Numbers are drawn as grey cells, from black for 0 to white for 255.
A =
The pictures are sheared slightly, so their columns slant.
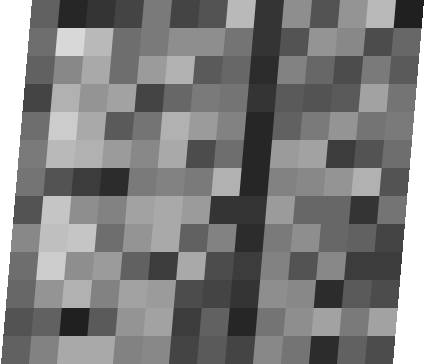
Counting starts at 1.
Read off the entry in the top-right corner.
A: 32
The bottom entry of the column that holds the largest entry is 130
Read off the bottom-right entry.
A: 76
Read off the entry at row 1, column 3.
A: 52
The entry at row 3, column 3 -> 169
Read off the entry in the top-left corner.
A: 97
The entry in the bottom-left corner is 97
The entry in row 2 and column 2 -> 216
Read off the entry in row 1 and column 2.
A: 38
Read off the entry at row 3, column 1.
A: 97
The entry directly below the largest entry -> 136
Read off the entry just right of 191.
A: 197
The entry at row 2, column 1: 110
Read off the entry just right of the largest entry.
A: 185

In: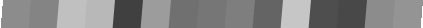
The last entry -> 148
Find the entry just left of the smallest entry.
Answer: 184
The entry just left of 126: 118
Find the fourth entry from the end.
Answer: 78

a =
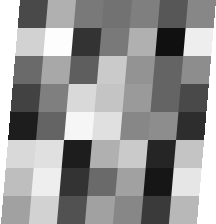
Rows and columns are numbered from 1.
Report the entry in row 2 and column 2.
253
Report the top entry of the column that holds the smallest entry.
87
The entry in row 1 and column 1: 73
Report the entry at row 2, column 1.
210
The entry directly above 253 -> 176
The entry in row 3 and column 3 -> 94
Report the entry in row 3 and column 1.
106
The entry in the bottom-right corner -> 184
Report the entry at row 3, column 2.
168
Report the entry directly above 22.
37
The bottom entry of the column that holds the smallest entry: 58
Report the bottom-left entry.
161
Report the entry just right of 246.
224
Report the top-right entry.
135
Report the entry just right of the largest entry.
51
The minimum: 16

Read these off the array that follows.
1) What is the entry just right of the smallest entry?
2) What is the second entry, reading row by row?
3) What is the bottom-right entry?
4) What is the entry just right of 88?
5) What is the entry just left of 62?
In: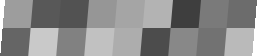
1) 122
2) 88
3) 186
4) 82
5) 179

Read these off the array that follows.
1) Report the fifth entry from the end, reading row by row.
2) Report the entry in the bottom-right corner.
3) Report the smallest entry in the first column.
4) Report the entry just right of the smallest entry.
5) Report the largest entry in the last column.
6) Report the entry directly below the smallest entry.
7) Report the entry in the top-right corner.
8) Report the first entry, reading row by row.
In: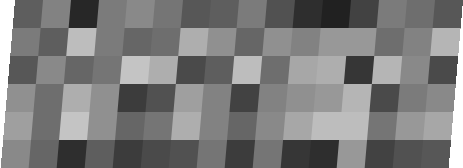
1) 46
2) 87
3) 87
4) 66
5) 181
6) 152
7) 87
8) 94
